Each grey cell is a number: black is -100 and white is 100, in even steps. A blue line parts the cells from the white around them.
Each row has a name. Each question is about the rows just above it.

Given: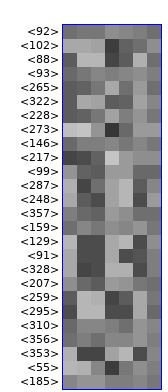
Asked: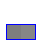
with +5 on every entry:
[ 4 10]
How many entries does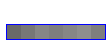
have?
7
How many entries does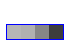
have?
4
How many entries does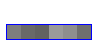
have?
6
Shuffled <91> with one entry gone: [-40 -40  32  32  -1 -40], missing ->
[-34]
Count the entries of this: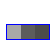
3

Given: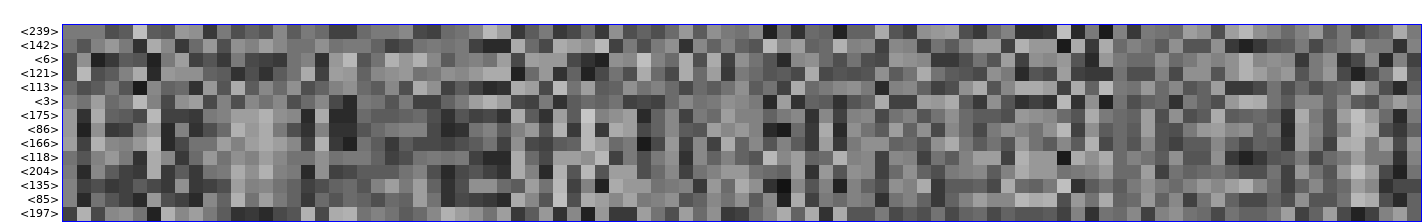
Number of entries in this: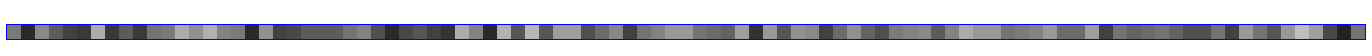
97
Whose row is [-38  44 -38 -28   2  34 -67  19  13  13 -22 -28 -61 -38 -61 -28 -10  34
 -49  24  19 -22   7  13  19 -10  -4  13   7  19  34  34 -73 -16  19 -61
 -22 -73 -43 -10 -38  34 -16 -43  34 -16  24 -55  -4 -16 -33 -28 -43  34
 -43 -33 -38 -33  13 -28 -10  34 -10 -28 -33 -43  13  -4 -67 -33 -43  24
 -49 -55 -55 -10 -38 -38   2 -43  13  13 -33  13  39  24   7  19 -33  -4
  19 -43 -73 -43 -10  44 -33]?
<121>

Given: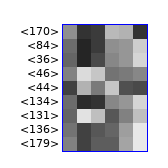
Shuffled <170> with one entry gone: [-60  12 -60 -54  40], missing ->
[45]
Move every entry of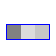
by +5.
[ 6 77 60]
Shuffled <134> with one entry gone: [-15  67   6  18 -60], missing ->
[-66]
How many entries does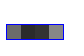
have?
4
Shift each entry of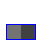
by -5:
[-15 -54]
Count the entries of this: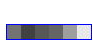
6

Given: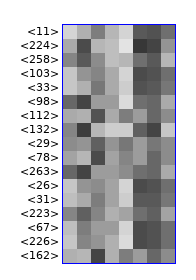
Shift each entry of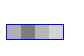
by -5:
[33 -7 38 61]
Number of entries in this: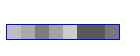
8
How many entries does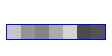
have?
7
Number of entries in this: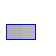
2
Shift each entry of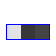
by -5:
[ 73 -62 -52]
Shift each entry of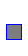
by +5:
[3]

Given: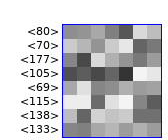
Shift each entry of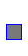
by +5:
[0]
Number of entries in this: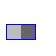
2
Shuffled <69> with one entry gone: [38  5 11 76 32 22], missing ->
[27]
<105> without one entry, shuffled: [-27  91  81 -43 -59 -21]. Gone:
[-38]
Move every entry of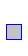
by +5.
[58]

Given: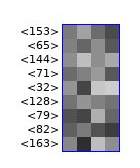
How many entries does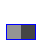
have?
2
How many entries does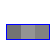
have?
3
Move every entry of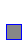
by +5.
[11]
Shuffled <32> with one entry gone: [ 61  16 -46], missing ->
[55]
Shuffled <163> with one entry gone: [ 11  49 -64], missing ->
[6]
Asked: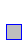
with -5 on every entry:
[44]
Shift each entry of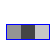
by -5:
[ 11 -51  50]

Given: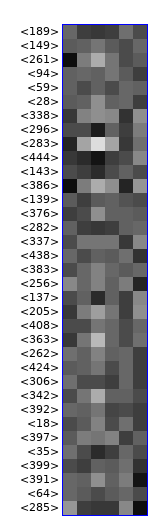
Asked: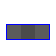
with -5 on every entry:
[-34 -46 -34]
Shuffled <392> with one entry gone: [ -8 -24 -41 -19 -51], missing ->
[-46]
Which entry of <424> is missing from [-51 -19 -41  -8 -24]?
[-29]
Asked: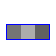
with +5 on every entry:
[ -3  40 -19]
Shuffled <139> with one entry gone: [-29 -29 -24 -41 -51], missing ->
[-35]
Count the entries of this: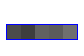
5

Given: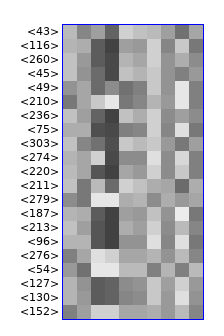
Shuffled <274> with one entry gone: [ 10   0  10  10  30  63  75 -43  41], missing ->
[69]
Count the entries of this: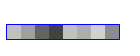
8
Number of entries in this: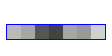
7
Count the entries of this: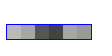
6
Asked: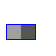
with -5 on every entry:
[ 20 -38]

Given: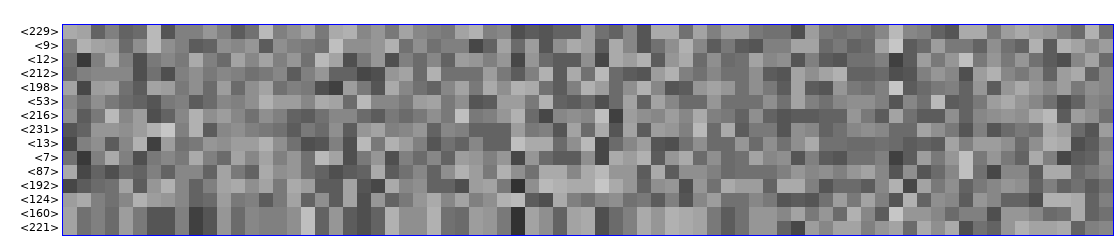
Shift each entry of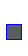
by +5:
[-23]
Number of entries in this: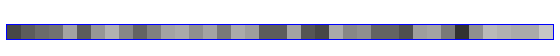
39

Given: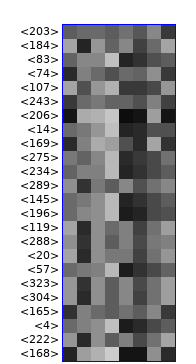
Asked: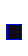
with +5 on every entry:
[-85]
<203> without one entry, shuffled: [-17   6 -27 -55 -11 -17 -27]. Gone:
[-32]

